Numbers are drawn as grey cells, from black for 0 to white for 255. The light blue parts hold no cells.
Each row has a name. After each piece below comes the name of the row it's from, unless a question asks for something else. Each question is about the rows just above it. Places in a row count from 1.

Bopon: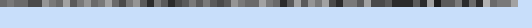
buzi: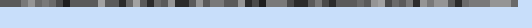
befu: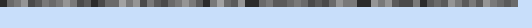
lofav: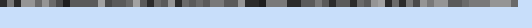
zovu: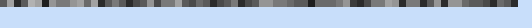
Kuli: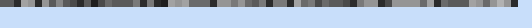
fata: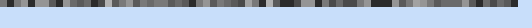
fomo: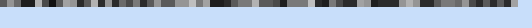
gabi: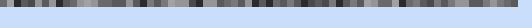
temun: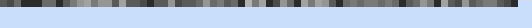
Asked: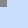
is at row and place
Kuli, 9
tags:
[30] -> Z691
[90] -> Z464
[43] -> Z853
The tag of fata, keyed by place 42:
Z853
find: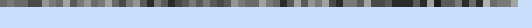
Bopon
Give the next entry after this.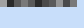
[121]
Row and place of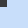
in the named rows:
zovu, 51

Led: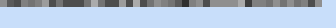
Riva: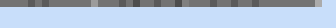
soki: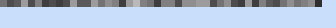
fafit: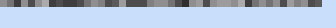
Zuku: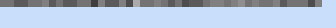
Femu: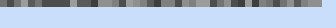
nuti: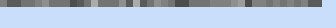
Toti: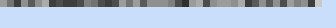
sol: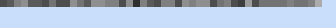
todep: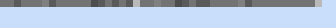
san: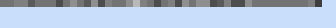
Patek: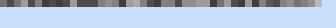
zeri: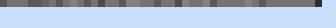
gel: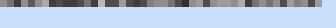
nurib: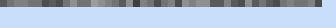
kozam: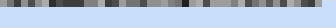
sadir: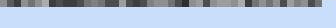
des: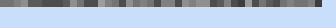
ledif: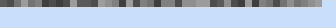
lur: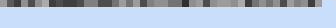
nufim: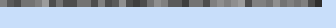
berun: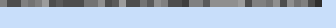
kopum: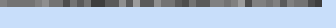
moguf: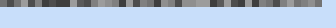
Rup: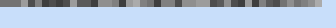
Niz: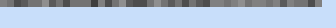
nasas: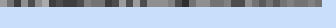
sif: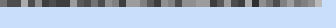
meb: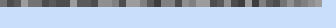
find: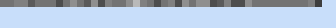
san
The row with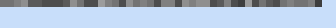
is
des
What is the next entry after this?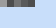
[115]
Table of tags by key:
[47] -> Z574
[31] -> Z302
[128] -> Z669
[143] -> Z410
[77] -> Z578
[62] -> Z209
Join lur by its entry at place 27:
Z574
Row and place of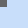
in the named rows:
zeri, 7

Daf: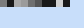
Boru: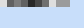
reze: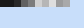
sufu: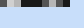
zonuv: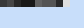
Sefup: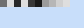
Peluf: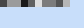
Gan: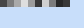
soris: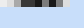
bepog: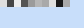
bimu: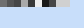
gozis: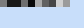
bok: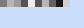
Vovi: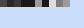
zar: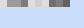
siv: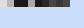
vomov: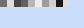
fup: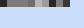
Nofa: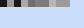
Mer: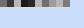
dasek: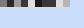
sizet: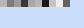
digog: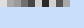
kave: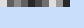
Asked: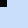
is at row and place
gozis, 5
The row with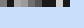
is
Daf
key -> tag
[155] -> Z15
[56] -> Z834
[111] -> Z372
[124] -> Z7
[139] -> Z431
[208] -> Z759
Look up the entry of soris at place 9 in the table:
Z7
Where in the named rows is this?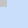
sizet, 8
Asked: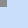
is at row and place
kave, 3

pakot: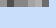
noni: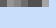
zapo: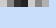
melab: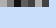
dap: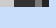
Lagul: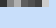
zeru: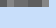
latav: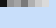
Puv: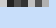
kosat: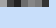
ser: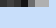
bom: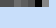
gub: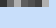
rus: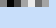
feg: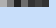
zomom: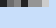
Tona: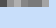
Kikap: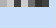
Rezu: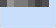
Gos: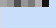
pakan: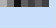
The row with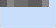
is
zeru
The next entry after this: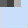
[65]
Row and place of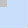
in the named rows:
Puv, 5

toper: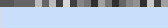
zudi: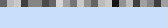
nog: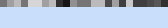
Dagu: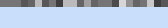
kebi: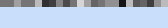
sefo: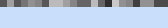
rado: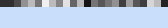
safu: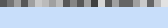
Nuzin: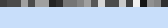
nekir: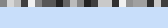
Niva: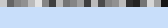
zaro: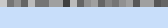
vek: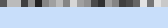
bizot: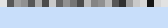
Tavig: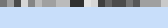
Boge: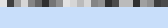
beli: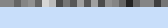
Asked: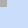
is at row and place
bizot, 6
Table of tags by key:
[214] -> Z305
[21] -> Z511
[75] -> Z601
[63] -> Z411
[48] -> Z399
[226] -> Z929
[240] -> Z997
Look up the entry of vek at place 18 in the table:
Z411

